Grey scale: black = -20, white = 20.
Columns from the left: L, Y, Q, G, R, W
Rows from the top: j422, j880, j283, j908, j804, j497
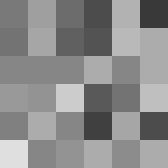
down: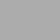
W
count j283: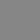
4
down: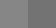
R
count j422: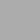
0
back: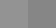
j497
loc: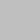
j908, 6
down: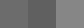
Q

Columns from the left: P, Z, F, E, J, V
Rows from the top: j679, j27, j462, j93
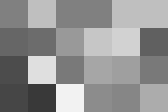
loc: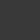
j93, 2
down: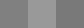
F
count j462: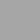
1
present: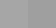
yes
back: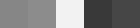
j93
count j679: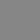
0

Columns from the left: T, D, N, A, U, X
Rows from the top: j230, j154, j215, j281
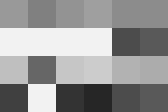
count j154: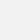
4
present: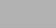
no

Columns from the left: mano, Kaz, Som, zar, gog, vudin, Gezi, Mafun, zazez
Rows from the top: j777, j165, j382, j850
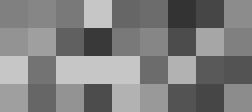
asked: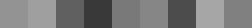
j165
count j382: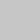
4

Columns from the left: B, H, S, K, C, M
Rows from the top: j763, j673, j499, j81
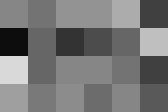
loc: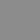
j81, 3
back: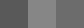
j81
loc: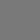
j81, 2
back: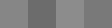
j81
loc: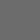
j81, 4
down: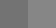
C

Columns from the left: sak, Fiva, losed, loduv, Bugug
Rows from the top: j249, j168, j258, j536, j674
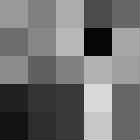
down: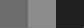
sak
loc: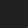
j536, 1
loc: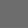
j168, 1
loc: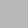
j168, 3
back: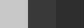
j674
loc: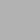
j258, 4
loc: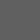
j258, 2

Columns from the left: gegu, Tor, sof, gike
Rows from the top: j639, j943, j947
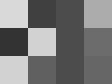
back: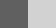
j947
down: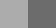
gike
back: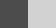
j943
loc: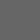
j947, 4
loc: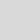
j639, 1

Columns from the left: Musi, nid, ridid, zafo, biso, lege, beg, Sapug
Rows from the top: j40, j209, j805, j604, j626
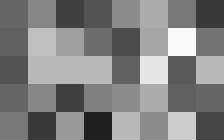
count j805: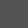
1
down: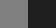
zafo
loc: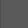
j805, 7
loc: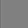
j604, 4
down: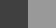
ridid
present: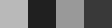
no
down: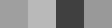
ridid

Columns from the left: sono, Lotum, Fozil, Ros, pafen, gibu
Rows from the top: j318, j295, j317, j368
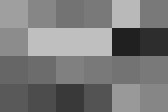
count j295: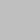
3
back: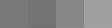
j318
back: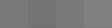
j317
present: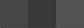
no
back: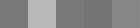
j318
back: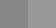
j368

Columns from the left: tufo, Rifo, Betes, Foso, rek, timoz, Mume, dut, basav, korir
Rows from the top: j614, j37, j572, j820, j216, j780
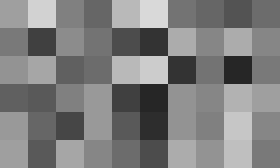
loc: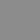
j37, 3
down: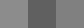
Betes
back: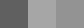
j572
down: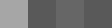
Rifo
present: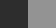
yes
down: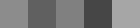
Betes

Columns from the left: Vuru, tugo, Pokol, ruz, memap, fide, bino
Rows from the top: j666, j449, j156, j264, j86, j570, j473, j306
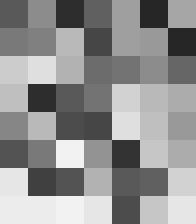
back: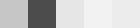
j306
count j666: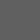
1

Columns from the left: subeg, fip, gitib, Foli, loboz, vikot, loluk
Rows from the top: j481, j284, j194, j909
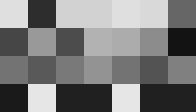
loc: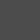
j284, 3
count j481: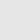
0
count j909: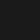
1
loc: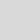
j481, 6
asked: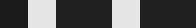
j909

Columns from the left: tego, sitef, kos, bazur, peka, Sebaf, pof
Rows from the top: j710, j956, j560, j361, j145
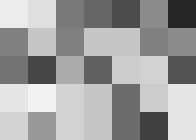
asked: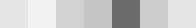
j361
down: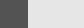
pof
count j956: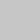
3
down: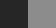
pof

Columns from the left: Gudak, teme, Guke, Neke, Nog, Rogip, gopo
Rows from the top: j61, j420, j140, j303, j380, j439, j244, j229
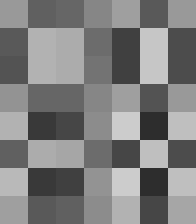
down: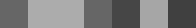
Guke
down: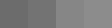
Neke
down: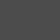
gopo
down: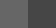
Guke
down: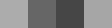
Guke
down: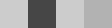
Nog

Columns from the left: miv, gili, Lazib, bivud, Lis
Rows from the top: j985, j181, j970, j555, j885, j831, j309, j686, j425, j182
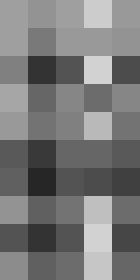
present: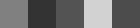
yes
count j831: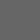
2
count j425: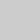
0
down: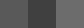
Lis
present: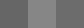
yes
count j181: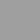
1
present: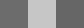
yes

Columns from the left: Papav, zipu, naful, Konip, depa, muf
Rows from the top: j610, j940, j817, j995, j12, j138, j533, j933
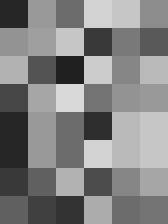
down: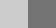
Konip
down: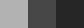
Papav
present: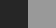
yes
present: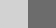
no
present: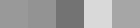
no

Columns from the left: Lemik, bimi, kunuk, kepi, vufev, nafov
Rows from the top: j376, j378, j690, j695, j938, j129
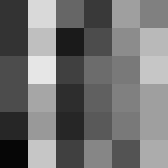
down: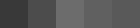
kepi
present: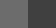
no
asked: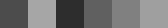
j695
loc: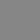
j129, 4
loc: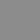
j378, 5
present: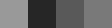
yes

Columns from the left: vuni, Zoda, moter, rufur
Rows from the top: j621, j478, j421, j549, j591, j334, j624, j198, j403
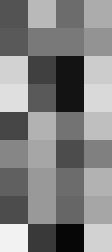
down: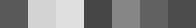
vuni
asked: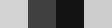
j421
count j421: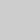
1
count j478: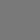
2

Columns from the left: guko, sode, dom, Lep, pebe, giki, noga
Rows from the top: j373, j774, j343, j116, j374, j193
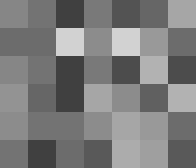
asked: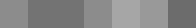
j374
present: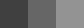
no
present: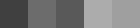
yes
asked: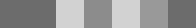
j774
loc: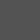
j373, 5
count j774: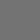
0
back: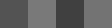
j373

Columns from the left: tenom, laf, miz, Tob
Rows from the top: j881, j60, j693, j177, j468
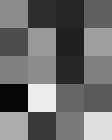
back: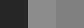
j693
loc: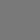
j468, 3

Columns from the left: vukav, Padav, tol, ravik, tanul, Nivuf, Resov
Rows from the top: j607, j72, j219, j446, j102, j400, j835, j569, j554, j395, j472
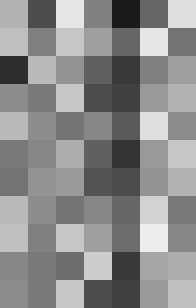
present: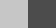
yes
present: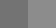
no
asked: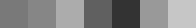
j400
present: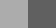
yes
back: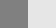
j607

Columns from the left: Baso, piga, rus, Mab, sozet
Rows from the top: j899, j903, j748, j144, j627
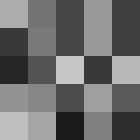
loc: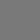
j903, 2
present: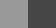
no

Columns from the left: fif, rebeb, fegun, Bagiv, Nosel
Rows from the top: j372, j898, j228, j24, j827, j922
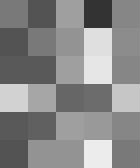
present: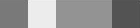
no
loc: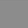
j898, 5
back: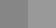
j827
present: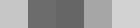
no
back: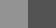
j922
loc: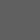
j827, 2

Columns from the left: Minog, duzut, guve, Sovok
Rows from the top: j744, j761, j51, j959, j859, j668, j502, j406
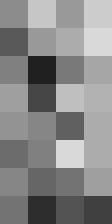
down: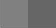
duzut
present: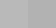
no
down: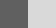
guve
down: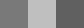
guve
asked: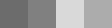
j668

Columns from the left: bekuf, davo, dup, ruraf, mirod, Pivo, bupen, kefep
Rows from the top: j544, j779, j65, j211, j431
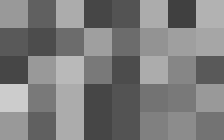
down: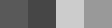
bekuf
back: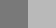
j65
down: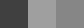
bupen
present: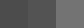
no
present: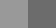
no
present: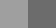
yes
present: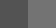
yes

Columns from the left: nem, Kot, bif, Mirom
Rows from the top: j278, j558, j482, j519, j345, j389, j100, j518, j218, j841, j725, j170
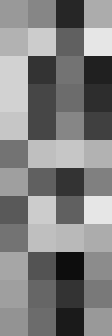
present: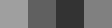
yes
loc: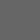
j725, 2
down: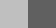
Kot
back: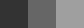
j725

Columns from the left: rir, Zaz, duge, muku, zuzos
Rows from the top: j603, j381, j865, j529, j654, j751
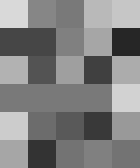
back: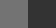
j751
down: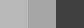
muku
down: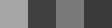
muku
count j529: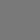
4

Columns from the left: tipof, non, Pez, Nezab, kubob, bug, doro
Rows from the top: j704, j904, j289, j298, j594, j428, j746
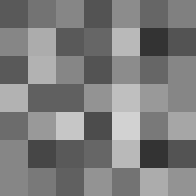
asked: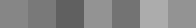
j746
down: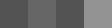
Nezab
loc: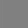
j704, 7

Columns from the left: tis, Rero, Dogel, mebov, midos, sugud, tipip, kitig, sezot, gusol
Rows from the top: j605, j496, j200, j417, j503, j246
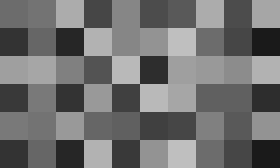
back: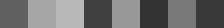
j417
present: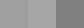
yes

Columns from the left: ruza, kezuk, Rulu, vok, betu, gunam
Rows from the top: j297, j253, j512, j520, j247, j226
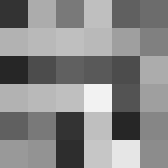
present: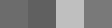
no
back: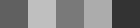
j297
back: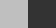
j247
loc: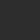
j226, 3

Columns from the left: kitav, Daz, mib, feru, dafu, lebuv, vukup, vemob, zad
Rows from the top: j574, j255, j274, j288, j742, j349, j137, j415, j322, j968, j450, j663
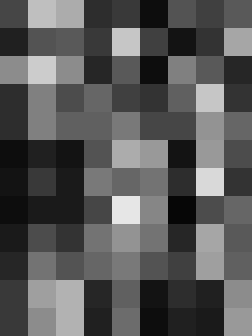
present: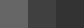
yes
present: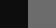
no
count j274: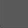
2
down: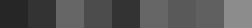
zad
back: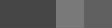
j742
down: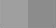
Daz
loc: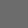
j663, 5

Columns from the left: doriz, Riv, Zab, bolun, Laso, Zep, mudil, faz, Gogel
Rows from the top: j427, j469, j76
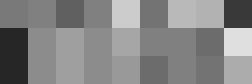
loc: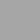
j469, 5
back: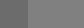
j469
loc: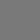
j427, 1
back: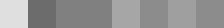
j469

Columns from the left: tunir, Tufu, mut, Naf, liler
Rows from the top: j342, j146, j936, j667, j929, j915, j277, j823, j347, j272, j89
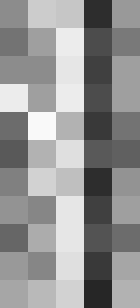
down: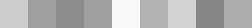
Tufu
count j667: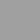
2
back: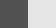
j347
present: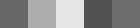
yes

